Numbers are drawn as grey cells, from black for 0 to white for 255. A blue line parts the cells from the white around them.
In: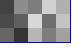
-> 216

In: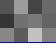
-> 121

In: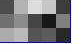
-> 69

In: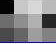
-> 177

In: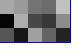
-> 71

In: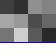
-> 76

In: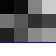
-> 47

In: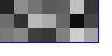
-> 185

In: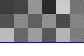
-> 97

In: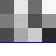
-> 82
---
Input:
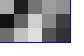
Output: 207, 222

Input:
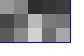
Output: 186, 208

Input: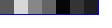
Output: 100, 215

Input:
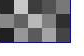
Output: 184, 199

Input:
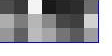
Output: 136, 244

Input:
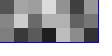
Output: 177, 219

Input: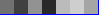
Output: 41, 206

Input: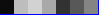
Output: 169, 210
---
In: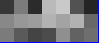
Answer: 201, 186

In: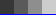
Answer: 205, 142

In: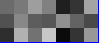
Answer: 199, 177

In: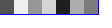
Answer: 239, 212

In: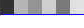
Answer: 225, 206

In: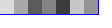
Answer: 220, 200
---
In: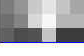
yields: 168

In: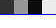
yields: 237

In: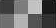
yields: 27

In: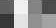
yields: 75

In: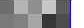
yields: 91

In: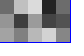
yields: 108

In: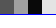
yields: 228
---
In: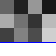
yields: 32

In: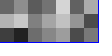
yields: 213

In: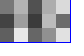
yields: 81

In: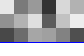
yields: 51

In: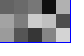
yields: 119

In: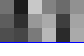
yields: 130

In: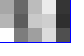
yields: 188

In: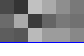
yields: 170
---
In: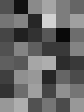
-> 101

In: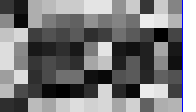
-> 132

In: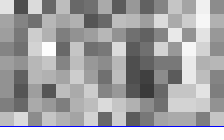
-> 140

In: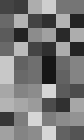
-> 117

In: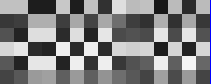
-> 187
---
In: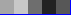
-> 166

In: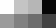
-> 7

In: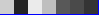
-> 235

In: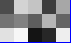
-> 225

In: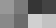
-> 67

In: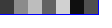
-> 189
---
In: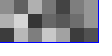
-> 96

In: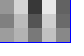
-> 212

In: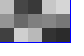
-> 70

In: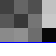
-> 101

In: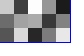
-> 63

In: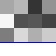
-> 183
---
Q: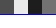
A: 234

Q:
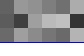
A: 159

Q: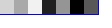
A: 169

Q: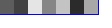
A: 65

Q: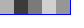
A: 59

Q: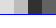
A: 188

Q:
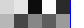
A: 70
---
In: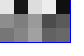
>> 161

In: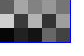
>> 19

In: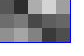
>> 130

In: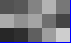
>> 95

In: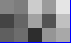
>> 45

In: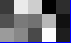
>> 73

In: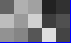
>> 86
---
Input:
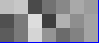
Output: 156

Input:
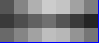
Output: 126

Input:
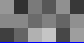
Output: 56

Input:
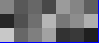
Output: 95

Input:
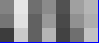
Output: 181

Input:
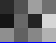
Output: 112

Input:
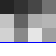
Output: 114

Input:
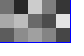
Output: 54
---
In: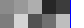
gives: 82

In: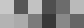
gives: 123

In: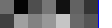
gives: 130

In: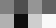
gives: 206

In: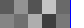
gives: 174

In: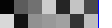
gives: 145

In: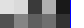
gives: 95

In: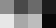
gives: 189
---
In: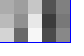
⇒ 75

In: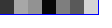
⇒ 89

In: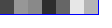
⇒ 231

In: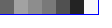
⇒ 35

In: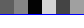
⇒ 68

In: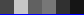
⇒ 48

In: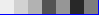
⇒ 40

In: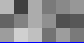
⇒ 157

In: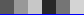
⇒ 117
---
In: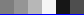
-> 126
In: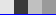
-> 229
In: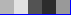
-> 181
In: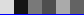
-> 221
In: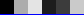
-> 1
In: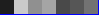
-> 30
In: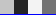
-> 197
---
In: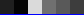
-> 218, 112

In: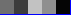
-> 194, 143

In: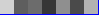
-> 210, 178

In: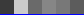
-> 203, 134

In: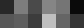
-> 191, 133

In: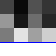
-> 227, 207
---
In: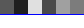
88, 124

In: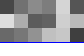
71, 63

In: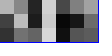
181, 92

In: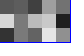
87, 144

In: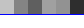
195, 46

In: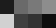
28, 14

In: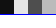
16, 187
